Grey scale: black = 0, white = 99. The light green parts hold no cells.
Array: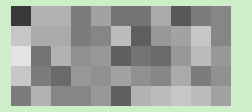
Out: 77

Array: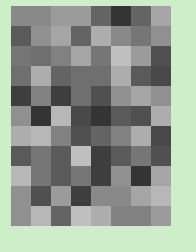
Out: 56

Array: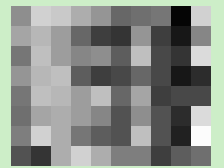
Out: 49

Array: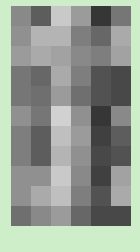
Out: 56

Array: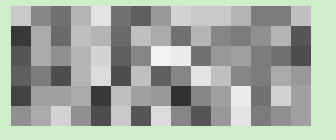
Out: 26
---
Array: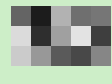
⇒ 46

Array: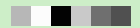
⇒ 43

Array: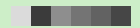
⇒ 38

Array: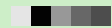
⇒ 30

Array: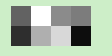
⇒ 18

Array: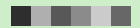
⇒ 79
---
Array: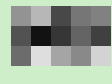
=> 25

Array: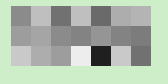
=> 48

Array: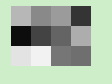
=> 67

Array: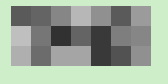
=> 52

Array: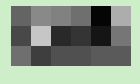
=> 46

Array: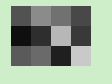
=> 22

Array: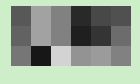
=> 42
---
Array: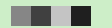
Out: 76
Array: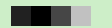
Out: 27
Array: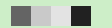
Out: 88
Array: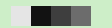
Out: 24
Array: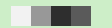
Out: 18
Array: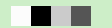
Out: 79
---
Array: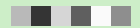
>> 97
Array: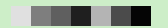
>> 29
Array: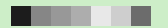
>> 80
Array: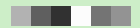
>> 45
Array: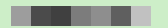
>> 37
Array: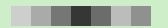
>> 73
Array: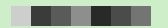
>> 29
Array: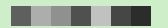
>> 27
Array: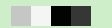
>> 1
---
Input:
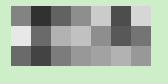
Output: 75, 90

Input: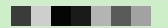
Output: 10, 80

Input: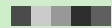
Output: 59, 79

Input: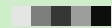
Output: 21, 89

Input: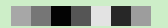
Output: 33, 88

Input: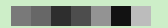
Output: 30, 73

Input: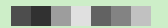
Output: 87, 87

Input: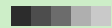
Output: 42, 78

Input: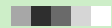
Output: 41, 99

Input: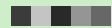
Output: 16, 76
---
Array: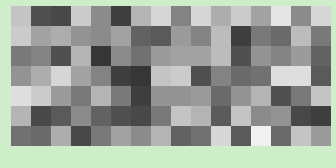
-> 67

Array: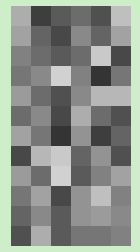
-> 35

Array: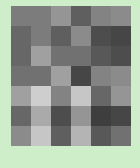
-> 37

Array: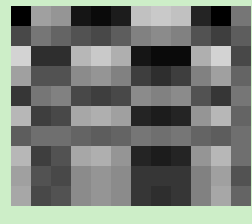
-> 32

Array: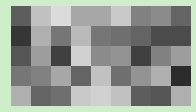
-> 43

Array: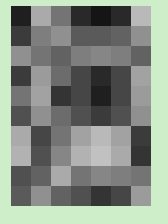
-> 38

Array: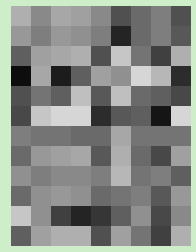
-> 68

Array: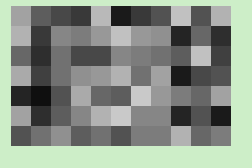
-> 56
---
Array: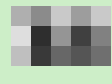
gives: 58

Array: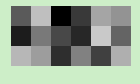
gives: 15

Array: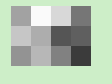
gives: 67

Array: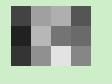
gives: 71

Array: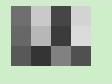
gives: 71

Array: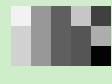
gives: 37

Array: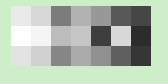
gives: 24

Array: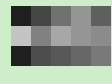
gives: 65
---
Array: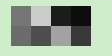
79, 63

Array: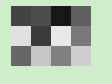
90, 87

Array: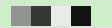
91, 57

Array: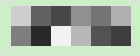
94, 80

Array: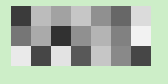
94, 91

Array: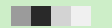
93, 82

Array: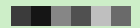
74, 52

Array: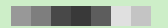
87, 76

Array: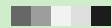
94, 86

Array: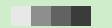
90, 55
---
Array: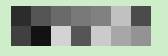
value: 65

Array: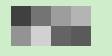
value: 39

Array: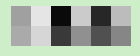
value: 31

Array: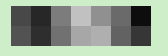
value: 38

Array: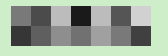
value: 47

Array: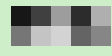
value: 39

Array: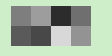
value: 84

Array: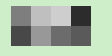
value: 42

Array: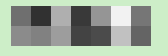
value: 75

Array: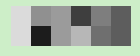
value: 43
